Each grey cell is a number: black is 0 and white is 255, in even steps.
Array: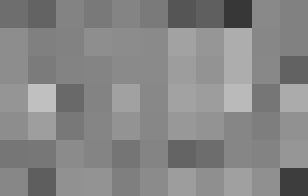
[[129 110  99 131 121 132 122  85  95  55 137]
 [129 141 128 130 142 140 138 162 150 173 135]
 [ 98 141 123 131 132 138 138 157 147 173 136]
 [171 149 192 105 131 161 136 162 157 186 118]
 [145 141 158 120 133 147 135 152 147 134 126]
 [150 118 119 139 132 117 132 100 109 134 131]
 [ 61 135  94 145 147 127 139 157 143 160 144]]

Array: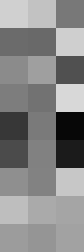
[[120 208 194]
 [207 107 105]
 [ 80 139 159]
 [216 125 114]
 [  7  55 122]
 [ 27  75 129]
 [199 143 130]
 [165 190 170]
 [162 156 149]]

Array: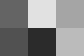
[[165 100 225]
 [187  81  43]]

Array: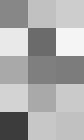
[[205 135 193]
 [245 233 107]
 [124 169 127]
 [202 211 169]
 [193  60 199]]

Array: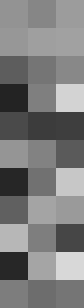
[[156 147 134]
 [161 151 159]
 [136  93 117]
 [211  35 127]
 [ 62  74  60]
 [ 90 149 130]
 [199  38 113]
 [154  96 164]
 [ 70 183 126]
 [216  39 165]
 [117 125 109]]

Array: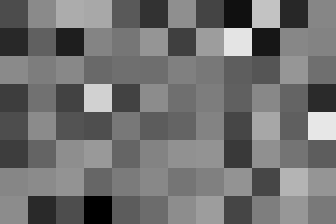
[[134  76 138 172 168  89  50 143  68  16 195  39]
 [131  40  96  30 132 118 149  63 157 228  22 135]
 [111 138 125 136 105 111 110 128 120  94  85 150]
 [ 42  61 113  66 209  66 140 111 125  96 136 100]
 [231  77 139  83  78 120  92 100 131  70 167  95]
 [ 93  61 100 142 153 101 131 145 147  57 144 116]
 [149 134 139 147 102 123 136 117 128 147  70 180]
 [121 140  41  77   0  92 108 141 157  69 126 151]]

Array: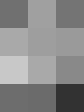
[[116 112 160]
 [154 169 158]
 [137 200 169]
 [ 50 109 107]]
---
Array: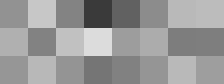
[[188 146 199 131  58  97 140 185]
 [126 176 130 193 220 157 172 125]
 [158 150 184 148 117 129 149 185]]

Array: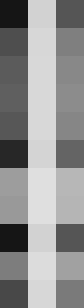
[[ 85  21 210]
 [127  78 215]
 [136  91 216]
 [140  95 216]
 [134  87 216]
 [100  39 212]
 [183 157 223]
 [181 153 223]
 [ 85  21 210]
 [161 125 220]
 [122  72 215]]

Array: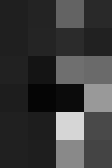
[[ 41  31  35  99]
 [ 33  31  36  43]
 [106  33  20 111]
 [153  29   5  11]
 [ 73  32  29 214]
 [ 68  32  30 137]]

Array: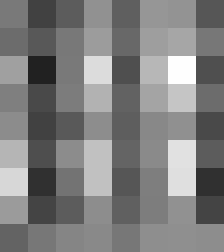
[[ 86 121  65  92 145  95 150 147]
 [119 108  88 120 156 104 158 166]
 [ 79 160  33 121 220  79 183 254]
 [108 127  73 124 178  98 164 197]
 [ 73 140  65  89 141  94 136 144]
 [ 92 181  78 140 193 100 138 225]
 [ 48 215  48 115 193  86 126 223]
 [ 68 155  68  92 141  96 125 145]
 [141  99 119 133 137 119 142 143]]

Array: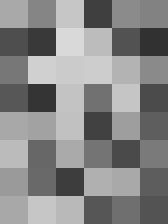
[[130 169 133 198  63 139]
 [ 49  78  57 217 188  82]
 [138 119 208 203 205 179]
 [ 75  87  52 195 113 197]
 [ 94 168 162 193  65 158]
 [122 187 103 170 116  74]
 [ 93 154 105  61 176 169]
 [ 83 168 198 185  86 111]]

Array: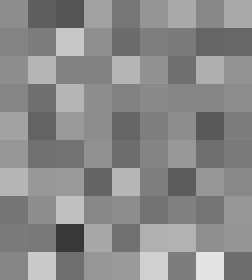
[[169 141  95  85 161 118 149 170 136]
 [103 131 125 199 143 108 126 123 101]
 [146 142 181 129 129 181 145 112 174]
 [141 133 111 181 142 130 138 133 133]
 [125 162  99 154 141 101 126 141  89]
 [123 151 113 114 144 110 132 152 111]
 [137 181 152 154 100 182 127  92 150]
 [150 117 142 192 136 141 115 128 116]
 [149 122 121  56 168 113 176 178 143]
 [110 134 202 111 150 154 208 125 228]]

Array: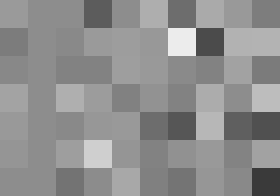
[[125 154 141 141  92 141 174 109 170 153]
 [179 124 141 137 154 157 152 236  75 178]
 [123 136 141 130 130 158 153 138 130 162]
 [189 163 141 175 156 129 146 130 172 141]
 [ 80 153 141 137 151 153 109  86 183  95]
 [162 149 141 158 207 149 130 145 153 131]
 [ 58 141 141 115 140 168 128 116 150 137]]

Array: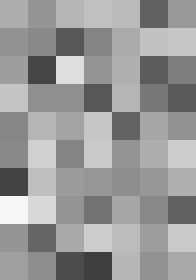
[[152 174 149 181 192 187  97]
 [197 147 137  87 132 170 194]
 [125 158  69 222 148 175  93]
 [ 89 196 143 143  87 181 120]
 [147 134 181 163 198  99 167]
 [205 137 208 132 201 148 174]
 [176  67 191 156 151 142 151]
 [ 97 246 216 148 114 166 137]
 [201 149 101 169 205 188 157]
 [169 159 141  76  62 183 145]]

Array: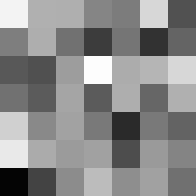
[[ 81 243 176 175 133 124 215]
 [100 126 174 113  60 117  50]
 [215  88  80 157 253 172 181]
 [176 113  91 165  91 174 102]
 [ 99 208 137 162 121  42 121]
 [132 233 171 155 161  77 154]
 [112   4  67 140 188 142 161]]
